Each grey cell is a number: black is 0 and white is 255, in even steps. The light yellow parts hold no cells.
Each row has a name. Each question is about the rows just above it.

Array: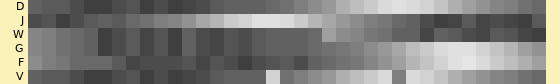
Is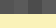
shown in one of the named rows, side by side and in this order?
no
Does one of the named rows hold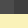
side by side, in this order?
yes
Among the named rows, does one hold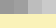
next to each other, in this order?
no

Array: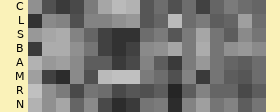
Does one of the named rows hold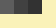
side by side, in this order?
no
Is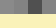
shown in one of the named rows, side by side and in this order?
yes
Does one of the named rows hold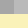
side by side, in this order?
yes
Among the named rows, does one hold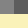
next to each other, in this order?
yes
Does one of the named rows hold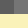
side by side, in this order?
yes
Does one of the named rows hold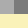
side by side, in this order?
no
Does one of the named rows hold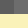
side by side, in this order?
yes

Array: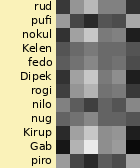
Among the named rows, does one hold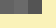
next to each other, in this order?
no
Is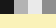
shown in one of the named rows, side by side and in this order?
yes
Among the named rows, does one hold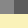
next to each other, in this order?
no
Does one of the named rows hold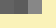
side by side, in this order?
no
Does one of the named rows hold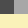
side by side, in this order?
yes
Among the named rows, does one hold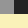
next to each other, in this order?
no
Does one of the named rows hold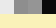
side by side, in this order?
no

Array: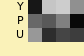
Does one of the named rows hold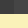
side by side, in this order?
no
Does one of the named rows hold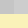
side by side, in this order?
yes
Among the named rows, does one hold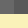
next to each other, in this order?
yes
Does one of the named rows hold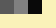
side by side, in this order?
yes

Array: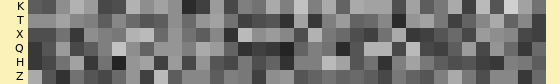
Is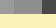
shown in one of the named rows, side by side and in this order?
no
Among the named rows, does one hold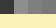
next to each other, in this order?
yes
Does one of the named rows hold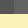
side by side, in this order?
yes

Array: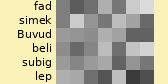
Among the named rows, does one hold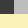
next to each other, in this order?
no
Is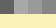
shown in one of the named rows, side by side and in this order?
no

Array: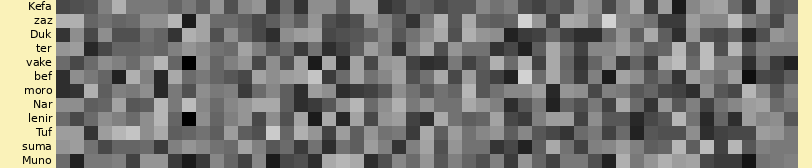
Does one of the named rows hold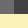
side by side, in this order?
yes
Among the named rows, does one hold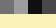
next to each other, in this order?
yes
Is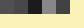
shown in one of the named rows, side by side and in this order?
no
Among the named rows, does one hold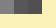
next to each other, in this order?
no
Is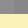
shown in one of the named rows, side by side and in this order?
no
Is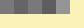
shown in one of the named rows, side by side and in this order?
yes

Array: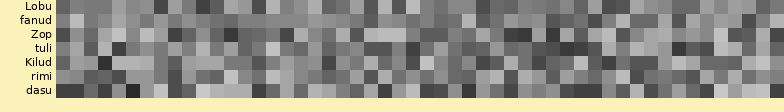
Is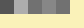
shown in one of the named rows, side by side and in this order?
no
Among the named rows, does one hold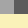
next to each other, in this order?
yes
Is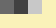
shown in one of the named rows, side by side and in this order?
no
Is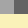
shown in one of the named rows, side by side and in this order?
yes
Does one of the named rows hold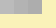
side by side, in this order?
no
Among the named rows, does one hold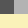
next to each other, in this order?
yes

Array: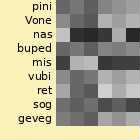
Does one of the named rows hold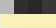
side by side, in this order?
no
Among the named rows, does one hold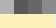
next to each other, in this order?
no
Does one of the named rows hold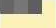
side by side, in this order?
yes
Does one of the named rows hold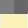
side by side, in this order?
no

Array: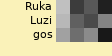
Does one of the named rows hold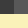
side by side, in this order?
yes
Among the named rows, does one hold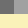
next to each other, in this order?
no

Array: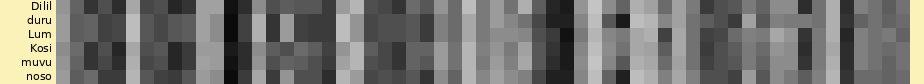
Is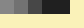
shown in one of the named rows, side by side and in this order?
yes
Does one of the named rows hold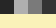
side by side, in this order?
no
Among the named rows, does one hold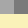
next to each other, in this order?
yes

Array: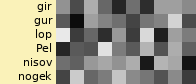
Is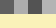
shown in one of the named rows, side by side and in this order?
no
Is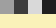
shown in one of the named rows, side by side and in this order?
no

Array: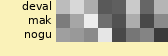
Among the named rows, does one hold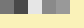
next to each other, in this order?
no
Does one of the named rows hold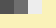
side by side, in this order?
no
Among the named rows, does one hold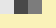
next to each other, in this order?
no

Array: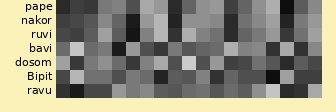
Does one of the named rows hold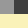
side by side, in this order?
yes
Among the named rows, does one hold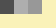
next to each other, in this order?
no

